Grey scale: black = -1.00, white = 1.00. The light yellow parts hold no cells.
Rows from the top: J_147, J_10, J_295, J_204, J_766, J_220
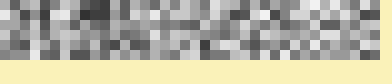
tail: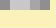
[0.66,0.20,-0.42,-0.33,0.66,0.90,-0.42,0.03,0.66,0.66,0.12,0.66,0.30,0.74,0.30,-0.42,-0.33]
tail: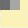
[0.03,0.12,0.74,0.90,0.40,0.82,0.30,-0.05,0.74,0.12]

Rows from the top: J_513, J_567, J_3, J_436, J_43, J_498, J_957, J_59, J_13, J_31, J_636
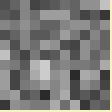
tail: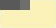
[0.23,-0.05,-0.38,0.04,-0.22]
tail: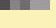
[0.23,-0.22,-0.47,-0.30,-0.57]
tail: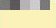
[0.04,-0.05,-0.05,-0.14,0.33]
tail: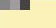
[0.13,-0.05,-0.47]
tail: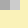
[0.13,0.23,-0.67,0.33,0.23,-0.57]
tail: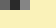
[0.33,-0.47,-0.30,-0.47,-0.14]

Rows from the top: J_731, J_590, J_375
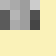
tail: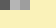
[-0.37]
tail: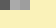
[-0.46]
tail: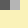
[0.24,-0.37]

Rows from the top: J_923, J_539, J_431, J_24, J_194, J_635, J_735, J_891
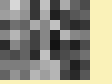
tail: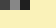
[0.42,0.06,-0.02]
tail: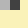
[-0.68,-0.32]
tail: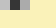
[-0.22,-0.41]
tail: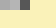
[-0.76,-0.49]
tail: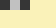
[0.34,-0.22,-0.41]

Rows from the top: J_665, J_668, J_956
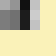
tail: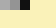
[0.52]
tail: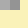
[-0.87,0.52]
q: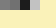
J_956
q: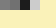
J_668
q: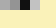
J_665

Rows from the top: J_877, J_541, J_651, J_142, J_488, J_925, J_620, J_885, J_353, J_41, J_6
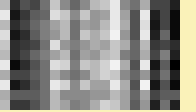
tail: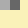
[0.45,-0.56,-0.46,-0.65]
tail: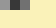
[-0.75]
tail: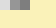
[0.18,0.35,0.26,0.55,0.35,-0.19,0.45,-0.56,-0.46,-0.65]
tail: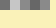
[0.45,0.55,0.82,0.08,-0.11,0.35,-0.46,-0.46,-0.75]

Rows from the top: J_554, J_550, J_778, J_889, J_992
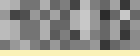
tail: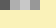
[-0.66,-0.19,0.57,-0.19]
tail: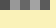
[0.37,0.57,0.19,-0.66,-0.19,0.57,-0.19]
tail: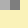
[-0.19,0.19,-0.19,-0.01,-0.01,0.19,-0.57,-0.19,-0.01,0.09]
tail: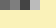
[-0.01,-0.19,0.28,-0.57,0.19]
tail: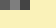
[0.47,-0.01,-0.19,0.28,-0.57,0.09]
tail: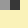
[-0.19,-0.01,0.09]
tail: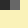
[0.57,-0.19]

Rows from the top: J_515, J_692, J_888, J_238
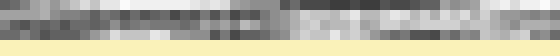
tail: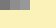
[0.37,0.63,0.54,0.54,0.45,0.63,0.80,0.45,0.45,0.63,0.80,0.72,0.45,0.63,0.37,0.72,0.54,0.72,0.37,0.63,0.37,0.19,0.19,0.11,0.02,0.11,-0.06]
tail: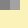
[0.37,0.19,0.37,0.54,0.72,0.54,0.80,0.80,0.96,0.88,0.88,0.88,0.88,0.88,0.88,0.80,0.72,0.80,0.72,0.27,0.19,0.11,0.11,0.11,-0.34,-0.16,-0.43,-0.43,-0.43,-0.52,-0.52,-0.43,-0.52,-0.52,-0.34,-0.43,-0.43,-0.34,-0.24,-0.24,0.27,0.11,0.19,0.27,0.72,0.80,0.88,0.72,0.88,0.88,0.96,0.80]
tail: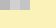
[0.54,0.80,0.54,0.63,0.45,0.19,0.02,-0.16,-0.06,-0.34,-0.34,-0.43,0.02,-0.16,0.11,0.02,0.54,0.45,0.37,0.54,0.63,0.02,0.11,-0.16]
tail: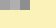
[0.02,0.02,-0.06,-0.24,-0.06,-0.16,-0.34,-0.16,-0.34,-0.24,-0.16,-0.43,-0.24,-0.34,-0.06,-0.34,-0.06,-0.43,-0.24,-0.34,-0.06,0.11,0.19,0.37,0.63,0.54,0.54,0.45,0.63,0.80,0.45,0.45,0.63,0.80,0.72,0.45,0.63,0.37,0.72,0.54,0.72,0.37,0.63,0.37,0.19,0.19,0.11,0.02,0.11,-0.06]
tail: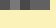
[-0.16,0.02,0.11,0.45,0.63,0.54,0.54,0.80,0.54,0.63,0.45,0.19,0.02,-0.16,-0.06,-0.34,-0.34,-0.43,0.02,-0.16,0.11,0.02,0.54,0.45,0.37,0.54,0.63,0.02,0.11,-0.16]
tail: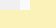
[0.80]

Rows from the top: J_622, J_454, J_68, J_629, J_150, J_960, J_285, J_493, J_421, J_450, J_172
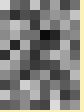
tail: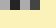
[-0.55,-0.47,0.44,-0.39]
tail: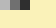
[-0.02,0.44,0.26,-0.21]
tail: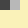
[-0.39]
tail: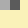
[-0.02,-0.29,-0.02]

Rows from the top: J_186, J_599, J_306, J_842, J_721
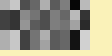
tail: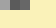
[-0.85,0.64]
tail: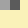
[-0.19,-0.85,0.64]

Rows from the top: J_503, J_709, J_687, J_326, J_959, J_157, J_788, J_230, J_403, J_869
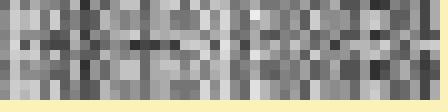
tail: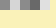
[0.43,0.17,0.01,0.17,-0.27,0.60,0.17,0.09,0.17,-0.18,0.43,0.52,0.25,-0.27,-0.18,0.25,-0.45,0.34]
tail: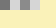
[0.09,-0.18,0.76,0.43,0.17,0.01,0.17,-0.27,0.60,0.17,0.09,0.17,-0.18,0.43,0.52,0.25,-0.27,-0.18,0.25,-0.45,0.34]
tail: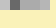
[0.17,0.43,0.01,0.34,0.52,-0.18,-0.08,0.34,-0.18,-0.27,0.01,-0.08,0.25,-0.27,-0.08,0.25,-0.35,-0.35,0.17,-0.62,-0.35,0.01,0.34,-0.08,-0.45,-0.35]
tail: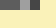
[0.34]
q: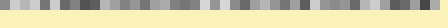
J_687

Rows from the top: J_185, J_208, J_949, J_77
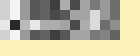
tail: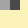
[0.36,0.72,-0.14,0.12]
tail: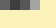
[0.28,-0.05,0.03,-0.23]

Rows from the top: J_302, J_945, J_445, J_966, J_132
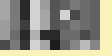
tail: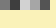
[-0.24,-0.05,-0.15,-0.24]
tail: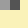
[-0.24,-0.05,-0.15,-0.24]
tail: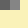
[0.47,0.04]
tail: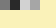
[-0.34,0.65,-0.43,-0.15,-0.24]
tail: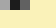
[0.04,0.47,0.04]
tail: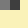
[0.65,0.30,-0.34,-0.24,-0.05,-0.15,-0.24]
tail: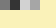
[-0.78,-0.24,0.04,0.47,0.04]

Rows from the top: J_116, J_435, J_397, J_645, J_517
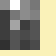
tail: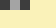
[-0.34]
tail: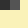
[-0.52,-0.42]
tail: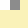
[-0.07]
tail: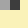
[-0.34]
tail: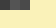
[-0.34]
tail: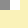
[0.10,-0.07]
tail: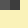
[-0.42]

